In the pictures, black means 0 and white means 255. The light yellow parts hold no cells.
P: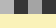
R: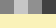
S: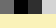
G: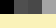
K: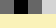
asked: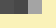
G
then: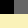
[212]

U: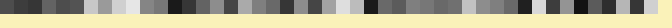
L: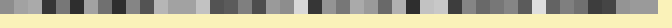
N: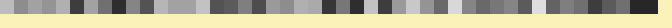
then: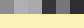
[194]
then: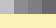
[32]
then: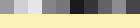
[170]
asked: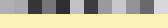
N
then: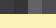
[83]
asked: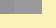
L
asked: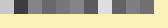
L

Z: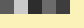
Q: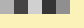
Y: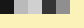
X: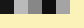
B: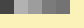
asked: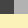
B
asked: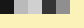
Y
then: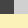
[53]
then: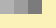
[115]
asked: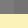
B

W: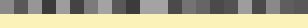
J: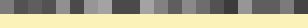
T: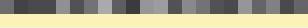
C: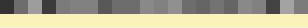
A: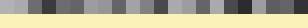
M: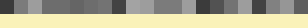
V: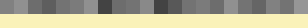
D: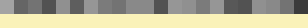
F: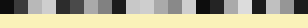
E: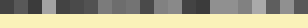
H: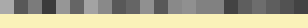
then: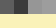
[82]
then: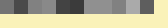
[144]
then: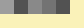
[74]
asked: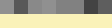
H
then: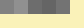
[101]
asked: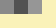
D

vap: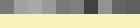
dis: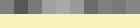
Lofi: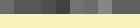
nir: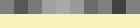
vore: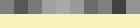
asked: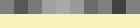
nir
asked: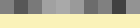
vore
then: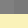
[134]
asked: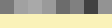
vore

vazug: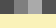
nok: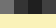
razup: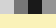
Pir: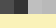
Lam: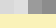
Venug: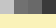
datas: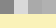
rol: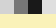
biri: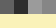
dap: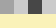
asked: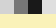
rol
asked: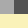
vazug
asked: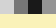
razup

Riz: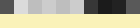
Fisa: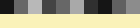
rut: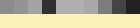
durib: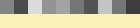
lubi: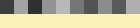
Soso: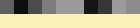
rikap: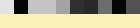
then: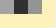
[184]
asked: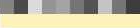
durib
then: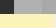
[124]
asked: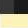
Riz
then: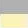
[169]
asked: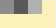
lubi

